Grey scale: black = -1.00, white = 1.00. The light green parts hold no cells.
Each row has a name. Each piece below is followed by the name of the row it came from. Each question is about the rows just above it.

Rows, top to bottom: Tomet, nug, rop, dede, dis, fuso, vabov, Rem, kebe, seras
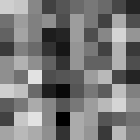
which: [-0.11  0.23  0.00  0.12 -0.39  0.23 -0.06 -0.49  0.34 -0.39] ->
nug
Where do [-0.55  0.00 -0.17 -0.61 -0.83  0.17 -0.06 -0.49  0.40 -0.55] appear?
dede
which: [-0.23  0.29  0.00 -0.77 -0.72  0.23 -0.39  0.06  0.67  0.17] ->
rop
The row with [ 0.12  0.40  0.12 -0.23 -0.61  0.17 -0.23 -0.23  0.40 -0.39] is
dis

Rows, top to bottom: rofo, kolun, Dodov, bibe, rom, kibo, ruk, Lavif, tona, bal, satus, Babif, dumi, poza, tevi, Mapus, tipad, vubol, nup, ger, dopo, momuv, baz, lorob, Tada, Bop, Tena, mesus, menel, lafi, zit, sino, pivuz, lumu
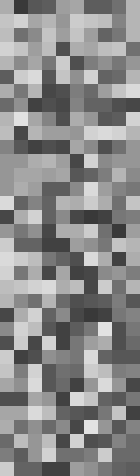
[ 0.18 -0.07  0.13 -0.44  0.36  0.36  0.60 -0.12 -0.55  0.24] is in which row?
tipad
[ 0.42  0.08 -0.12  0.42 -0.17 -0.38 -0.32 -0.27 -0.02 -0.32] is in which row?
momuv
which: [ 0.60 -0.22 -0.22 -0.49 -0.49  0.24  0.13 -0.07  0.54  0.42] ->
vubol
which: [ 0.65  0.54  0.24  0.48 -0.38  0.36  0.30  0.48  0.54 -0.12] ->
bibe
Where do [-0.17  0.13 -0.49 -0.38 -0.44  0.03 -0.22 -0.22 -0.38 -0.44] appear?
Lavif
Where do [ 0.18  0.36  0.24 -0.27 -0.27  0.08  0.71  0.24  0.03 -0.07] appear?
poza
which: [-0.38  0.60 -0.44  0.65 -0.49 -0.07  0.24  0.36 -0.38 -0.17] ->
Tada

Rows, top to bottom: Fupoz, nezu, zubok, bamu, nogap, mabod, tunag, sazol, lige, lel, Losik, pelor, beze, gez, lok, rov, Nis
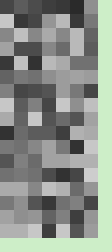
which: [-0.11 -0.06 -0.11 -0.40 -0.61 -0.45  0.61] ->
beze
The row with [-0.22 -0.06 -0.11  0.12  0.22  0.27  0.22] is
mabod
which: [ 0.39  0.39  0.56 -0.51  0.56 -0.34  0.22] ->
Nis
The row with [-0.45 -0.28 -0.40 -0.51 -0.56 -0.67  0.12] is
Fupoz
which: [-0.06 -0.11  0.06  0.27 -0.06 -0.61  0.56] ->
Losik
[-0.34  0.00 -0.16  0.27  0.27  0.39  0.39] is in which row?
pelor

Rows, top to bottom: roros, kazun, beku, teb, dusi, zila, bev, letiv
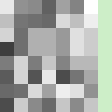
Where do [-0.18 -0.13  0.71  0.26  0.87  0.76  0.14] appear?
bev
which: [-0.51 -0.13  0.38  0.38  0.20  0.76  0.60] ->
teb
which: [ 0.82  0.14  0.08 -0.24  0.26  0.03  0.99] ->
roros
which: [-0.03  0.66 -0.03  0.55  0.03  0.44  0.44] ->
dusi
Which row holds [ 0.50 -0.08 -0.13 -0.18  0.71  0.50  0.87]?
kazun

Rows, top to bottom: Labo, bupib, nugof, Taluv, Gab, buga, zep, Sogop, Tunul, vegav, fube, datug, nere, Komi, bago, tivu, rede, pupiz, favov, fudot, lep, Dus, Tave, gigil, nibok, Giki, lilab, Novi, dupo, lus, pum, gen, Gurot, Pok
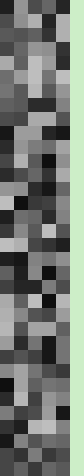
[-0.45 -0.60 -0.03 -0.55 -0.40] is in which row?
Gurot
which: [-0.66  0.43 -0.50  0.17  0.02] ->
dupo
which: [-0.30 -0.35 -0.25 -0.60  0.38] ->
nugof
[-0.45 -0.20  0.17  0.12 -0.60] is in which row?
Taluv
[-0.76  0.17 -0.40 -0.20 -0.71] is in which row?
Labo
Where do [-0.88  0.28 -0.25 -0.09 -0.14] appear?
Novi

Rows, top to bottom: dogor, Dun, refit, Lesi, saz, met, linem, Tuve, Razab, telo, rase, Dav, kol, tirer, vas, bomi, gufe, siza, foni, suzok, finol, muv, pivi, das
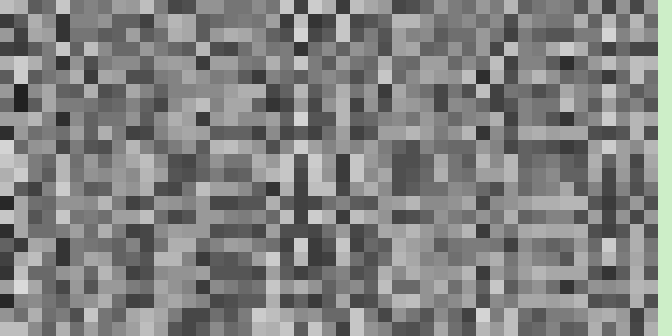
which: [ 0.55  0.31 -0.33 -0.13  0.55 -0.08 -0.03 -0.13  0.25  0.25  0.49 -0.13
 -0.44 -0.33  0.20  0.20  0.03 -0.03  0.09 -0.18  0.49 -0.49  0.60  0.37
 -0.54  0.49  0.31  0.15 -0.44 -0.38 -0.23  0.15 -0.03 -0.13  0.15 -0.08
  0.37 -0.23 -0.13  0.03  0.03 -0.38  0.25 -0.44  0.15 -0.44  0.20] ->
bomi
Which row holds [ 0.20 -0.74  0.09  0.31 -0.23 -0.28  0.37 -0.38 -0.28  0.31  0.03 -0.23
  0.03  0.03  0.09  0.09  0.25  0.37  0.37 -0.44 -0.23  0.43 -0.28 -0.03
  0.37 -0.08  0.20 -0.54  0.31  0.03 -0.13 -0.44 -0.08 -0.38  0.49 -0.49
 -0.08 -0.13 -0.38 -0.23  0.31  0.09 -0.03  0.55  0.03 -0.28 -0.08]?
linem
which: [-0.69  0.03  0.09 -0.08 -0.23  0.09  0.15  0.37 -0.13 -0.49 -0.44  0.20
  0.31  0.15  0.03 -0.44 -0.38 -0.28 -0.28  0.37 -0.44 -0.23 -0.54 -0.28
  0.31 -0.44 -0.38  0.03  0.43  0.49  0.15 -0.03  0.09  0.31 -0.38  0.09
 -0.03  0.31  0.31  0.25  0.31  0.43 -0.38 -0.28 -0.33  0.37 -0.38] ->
muv
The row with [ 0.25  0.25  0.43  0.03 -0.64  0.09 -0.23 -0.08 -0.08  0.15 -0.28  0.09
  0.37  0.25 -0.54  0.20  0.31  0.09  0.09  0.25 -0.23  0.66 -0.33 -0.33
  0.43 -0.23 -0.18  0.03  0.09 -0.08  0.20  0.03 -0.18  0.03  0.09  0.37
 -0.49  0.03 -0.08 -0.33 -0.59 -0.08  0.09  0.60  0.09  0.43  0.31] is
Razab
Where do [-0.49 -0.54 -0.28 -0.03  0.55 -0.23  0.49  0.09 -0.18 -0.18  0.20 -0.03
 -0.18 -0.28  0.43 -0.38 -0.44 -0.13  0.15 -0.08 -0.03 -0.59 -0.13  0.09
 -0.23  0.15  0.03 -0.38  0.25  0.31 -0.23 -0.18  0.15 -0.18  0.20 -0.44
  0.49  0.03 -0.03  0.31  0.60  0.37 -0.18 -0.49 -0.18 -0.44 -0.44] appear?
Lesi
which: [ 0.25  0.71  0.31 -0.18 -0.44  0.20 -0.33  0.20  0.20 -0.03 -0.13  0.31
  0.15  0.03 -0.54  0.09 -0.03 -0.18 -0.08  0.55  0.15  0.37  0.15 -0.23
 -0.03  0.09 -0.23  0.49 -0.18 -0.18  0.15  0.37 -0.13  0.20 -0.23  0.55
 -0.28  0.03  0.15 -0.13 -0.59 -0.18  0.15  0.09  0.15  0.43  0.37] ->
finol

